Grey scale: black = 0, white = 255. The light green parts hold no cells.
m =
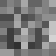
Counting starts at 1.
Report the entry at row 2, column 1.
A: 130
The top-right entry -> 168
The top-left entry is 100
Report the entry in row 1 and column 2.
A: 130
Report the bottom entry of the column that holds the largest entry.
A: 115
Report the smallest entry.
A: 48
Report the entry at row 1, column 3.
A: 115
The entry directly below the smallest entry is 100
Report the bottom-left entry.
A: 156
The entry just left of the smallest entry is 61
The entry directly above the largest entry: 195
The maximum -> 211
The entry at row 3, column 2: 74

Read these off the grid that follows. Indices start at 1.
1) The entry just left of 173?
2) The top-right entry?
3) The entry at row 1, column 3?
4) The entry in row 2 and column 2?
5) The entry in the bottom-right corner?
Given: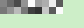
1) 159
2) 91
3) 75
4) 147
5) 252

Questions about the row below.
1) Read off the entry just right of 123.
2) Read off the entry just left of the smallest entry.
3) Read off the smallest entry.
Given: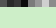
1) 153
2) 54
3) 11

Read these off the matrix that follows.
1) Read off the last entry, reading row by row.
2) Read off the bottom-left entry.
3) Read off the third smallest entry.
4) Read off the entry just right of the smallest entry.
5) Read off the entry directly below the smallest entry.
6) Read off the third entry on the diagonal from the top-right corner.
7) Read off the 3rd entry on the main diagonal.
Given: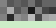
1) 172
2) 130
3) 56
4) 130
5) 186
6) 70
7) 145

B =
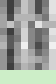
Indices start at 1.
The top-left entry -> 135
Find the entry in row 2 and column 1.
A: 149
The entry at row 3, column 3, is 180
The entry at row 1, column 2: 63
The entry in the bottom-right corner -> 211
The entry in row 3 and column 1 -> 164
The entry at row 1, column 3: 119

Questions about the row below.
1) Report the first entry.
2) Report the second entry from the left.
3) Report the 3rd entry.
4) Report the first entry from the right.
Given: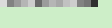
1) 219
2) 130
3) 155
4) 46

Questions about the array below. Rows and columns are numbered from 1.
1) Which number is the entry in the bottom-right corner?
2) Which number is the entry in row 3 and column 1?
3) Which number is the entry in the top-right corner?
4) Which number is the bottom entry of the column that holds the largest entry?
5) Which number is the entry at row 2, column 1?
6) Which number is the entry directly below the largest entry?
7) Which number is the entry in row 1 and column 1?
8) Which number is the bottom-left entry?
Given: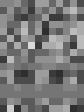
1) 59
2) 145
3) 75
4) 90
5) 90
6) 90
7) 132
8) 59

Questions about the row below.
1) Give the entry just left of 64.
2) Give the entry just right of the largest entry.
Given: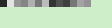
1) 80
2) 148

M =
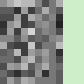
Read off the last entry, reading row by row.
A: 93
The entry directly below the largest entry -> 93
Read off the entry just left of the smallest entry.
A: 120
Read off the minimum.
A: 33
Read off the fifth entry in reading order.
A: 185
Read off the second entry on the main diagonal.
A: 93
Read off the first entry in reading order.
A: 145
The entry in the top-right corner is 172
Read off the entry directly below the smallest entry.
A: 77
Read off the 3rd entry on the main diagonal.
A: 157
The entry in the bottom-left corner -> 93
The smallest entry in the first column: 48
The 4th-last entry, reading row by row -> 120
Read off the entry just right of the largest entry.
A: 107
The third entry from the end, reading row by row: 120
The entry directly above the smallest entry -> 48
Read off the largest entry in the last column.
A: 185
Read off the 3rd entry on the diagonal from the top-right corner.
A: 107
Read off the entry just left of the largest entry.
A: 157
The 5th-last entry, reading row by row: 157
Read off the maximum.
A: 212
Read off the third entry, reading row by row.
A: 199

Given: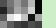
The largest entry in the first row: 183
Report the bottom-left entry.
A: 143
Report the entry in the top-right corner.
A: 6
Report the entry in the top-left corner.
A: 79
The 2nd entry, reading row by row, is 118
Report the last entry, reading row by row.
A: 65
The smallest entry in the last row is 51

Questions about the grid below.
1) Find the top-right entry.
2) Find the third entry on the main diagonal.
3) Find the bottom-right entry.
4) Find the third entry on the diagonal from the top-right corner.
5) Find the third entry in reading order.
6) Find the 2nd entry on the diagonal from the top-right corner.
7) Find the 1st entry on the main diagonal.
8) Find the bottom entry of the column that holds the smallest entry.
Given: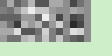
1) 142
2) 99
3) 142
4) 72
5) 99
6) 154
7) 114
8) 99
